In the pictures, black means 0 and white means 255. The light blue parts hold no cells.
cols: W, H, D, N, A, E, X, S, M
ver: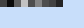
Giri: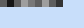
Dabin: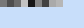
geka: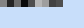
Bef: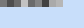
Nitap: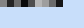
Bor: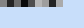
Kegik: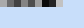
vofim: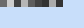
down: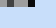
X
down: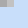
M
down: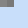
W
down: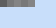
W
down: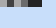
S
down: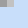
N

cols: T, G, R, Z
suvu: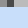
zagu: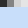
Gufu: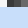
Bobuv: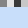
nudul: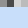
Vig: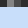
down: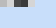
R
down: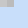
Z
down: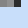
T
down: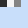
T
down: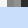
T
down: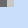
Z

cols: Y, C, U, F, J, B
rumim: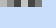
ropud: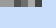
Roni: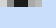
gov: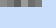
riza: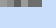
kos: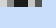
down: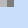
B
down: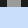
F
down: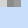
Y
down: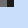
F
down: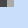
J
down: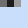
F

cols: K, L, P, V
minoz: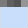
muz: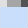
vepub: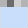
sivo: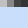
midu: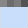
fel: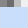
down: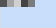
P
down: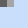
L
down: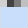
P
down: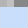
K
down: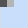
V

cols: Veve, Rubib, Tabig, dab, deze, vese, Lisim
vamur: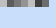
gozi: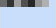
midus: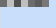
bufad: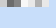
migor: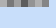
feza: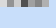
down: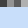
vese
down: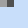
Tabig
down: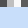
dab
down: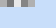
Lisim
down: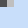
dab
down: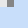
Lisim
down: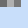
Lisim

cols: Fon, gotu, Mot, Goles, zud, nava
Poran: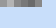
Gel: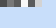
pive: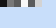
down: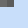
zud
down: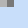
gotu
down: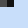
Fon
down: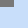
gotu

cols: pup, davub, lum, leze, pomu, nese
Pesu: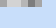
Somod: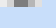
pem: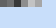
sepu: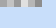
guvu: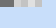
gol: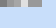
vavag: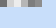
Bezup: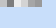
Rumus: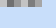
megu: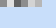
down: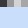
lum
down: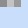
nese
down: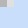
pomu
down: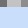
pup
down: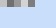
davub
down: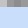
nese
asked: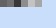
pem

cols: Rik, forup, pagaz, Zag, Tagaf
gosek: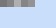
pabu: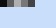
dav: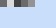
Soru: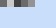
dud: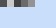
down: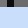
Rik
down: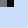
Rik
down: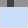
Tagaf
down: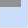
Tagaf

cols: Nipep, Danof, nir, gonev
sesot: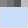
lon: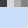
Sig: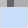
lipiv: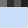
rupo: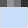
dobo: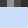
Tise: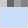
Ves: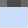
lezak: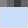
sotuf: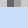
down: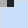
gonev
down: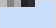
gonev
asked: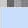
Tise
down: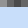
Danof

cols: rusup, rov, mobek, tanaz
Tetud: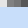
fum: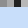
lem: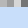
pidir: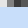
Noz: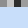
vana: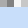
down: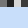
mobek
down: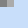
rov
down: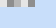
rusup
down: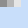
rusup
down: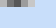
tanaz

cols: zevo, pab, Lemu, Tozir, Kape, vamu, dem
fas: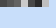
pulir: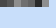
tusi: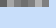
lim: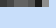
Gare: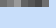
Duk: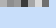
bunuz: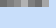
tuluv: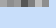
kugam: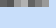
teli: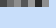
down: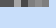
pab
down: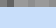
Lemu

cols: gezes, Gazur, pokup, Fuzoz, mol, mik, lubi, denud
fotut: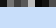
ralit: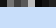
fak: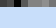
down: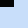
mik
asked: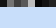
ralit
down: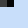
pokup

